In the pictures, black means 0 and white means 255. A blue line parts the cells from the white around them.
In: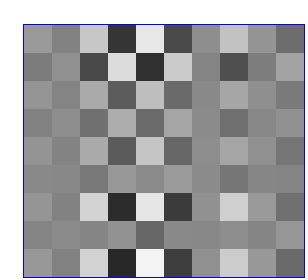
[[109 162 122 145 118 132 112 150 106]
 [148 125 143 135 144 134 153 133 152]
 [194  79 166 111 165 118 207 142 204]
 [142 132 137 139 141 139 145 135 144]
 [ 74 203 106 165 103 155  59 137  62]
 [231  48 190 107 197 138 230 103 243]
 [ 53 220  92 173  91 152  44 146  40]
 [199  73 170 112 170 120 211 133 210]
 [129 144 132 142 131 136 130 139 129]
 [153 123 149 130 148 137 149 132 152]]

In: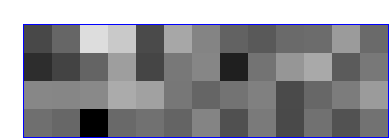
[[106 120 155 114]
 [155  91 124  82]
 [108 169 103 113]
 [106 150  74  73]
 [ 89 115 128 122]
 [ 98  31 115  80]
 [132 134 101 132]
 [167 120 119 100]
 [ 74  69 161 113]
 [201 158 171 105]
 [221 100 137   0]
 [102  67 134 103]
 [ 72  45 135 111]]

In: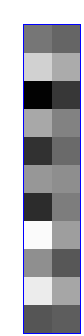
[[101 171  55 130 106 142 125 158  87 166  93]
 [118 209   2 168  49 151  44 251 143 236  85]]

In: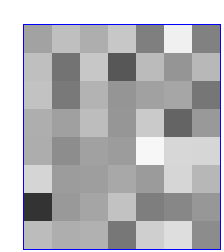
[[129 184 118 153 214 183 151 140]
 [240 149 166 100 215 214 135 222]
 [127 187 161 202 247 155 126 207]
 [199  87 149 150 156 168 194 119]
 [174 199 179 189 161 158 165 177]
 [191 115 121 160 141 156 153 174]
 [162 191 194 174 173 213  51 188]]

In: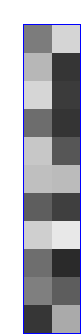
[[213  53  59  52  86 187  63 232  42  93 170]
 [124 183 214 109 199 191  94 207 110 127  54]]

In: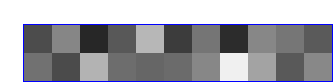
[[ 90 136]
 [118  89]
 [135 163]
 [ 44 240]
 [117 135]
 [ 60 107]
 [183 102]
 [ 88 109]
 [ 39 179]
 [134  75]
 [ 76 113]]

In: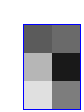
[[106  25 125]
 [ 91 182 224]]

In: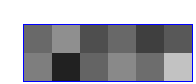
[[ 88 194]
 [ 63 109]
 [104 137]
 [ 78 100]
 [143  33]
 [105 126]]

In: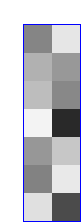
[[230 152 136  41 199 233  75]
 [133 177 189 243 151 130 224]]
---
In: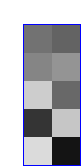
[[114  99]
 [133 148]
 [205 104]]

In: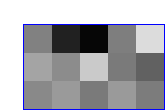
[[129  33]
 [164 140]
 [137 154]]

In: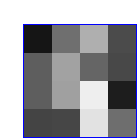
[[ 21 111]
 [ 94 162]
 [ 94 160]]

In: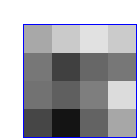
[[168 202]
 [119  64]
 [114  95]]

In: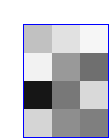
[[193 225]
 [242 153]
 [ 22 120]]

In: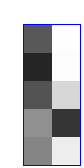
[[ 88 254]
 [ 37 252]
 [ 83 215]]
